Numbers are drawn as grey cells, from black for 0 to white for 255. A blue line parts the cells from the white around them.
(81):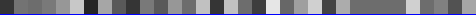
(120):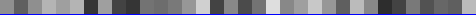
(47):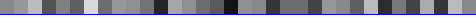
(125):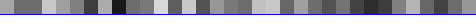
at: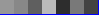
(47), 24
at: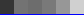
(120), 10
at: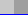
(125), 4
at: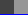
(47), 23
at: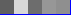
(47), 6

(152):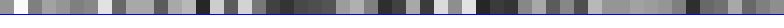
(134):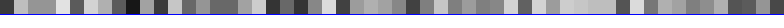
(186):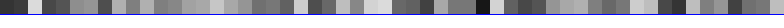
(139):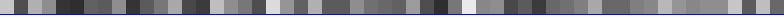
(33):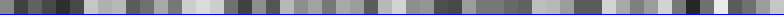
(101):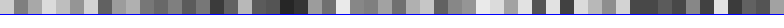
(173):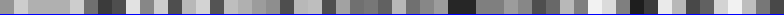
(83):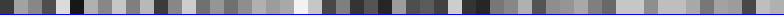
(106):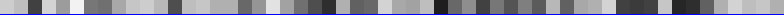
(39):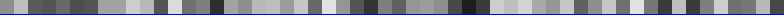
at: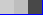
(186), 46
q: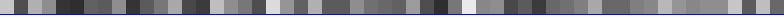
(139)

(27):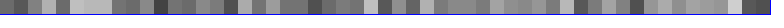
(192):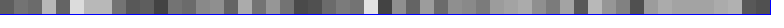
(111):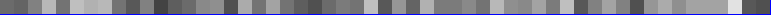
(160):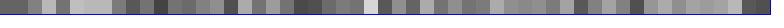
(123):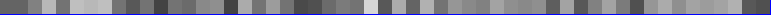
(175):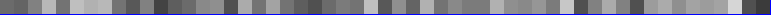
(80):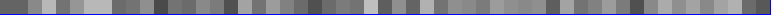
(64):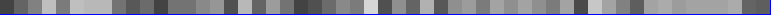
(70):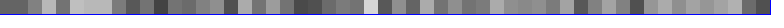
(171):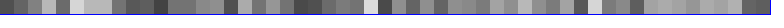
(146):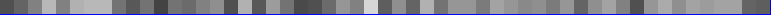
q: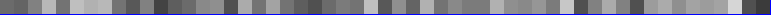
(175)
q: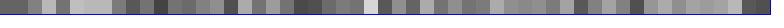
(160)
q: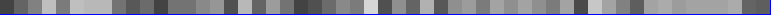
(64)
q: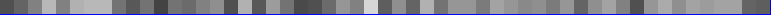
(146)
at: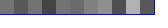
(146), 9
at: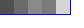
(64), 23

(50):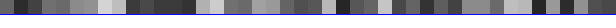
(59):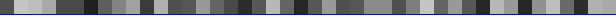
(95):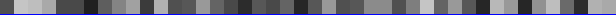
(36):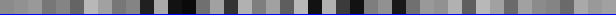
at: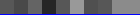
(95), 19
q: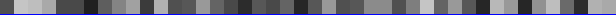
(95)
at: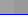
(50), 19
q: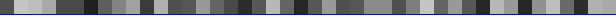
(59)
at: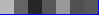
(59), 20
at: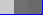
(50), 16

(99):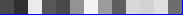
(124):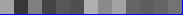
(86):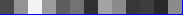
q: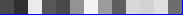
(99)
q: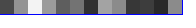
(86)
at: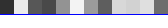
(99), 2
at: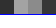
(86), 7
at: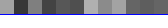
(124), 1
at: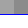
(86), 8
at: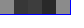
(86), 9

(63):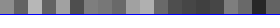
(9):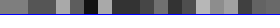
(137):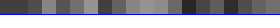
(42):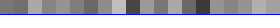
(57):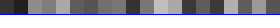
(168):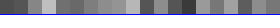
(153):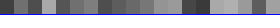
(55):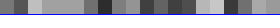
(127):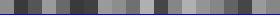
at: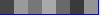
(42), 10
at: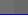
(168), 5
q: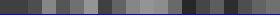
(137)
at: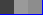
(127), 7
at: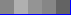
(127), 13
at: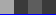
(57), 13
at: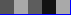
(9), 4

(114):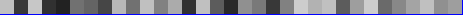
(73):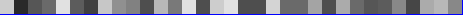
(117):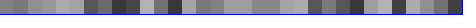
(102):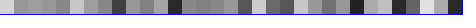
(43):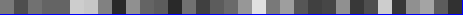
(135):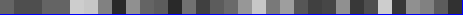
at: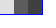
(73), 5
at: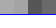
(117), 5
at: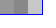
(102), 4
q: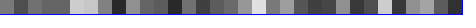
(43)
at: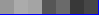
(117), 4

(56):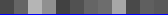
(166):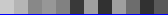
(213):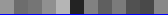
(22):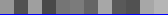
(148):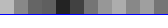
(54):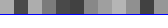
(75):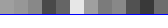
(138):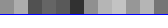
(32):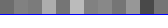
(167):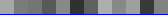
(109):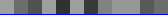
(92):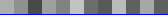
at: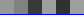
(166), 4
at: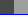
(92), 3
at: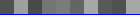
(22), 2
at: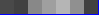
(54), 5
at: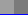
(75), 7

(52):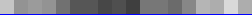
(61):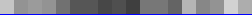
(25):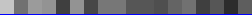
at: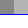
(52), 14
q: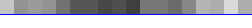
(52)
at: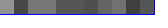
(25), 6
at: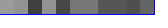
(25), 3
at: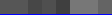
(61), 6

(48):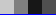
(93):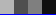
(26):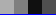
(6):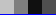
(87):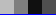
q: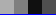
(26)
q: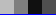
(87)
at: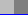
(87), 1
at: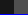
(48), 3

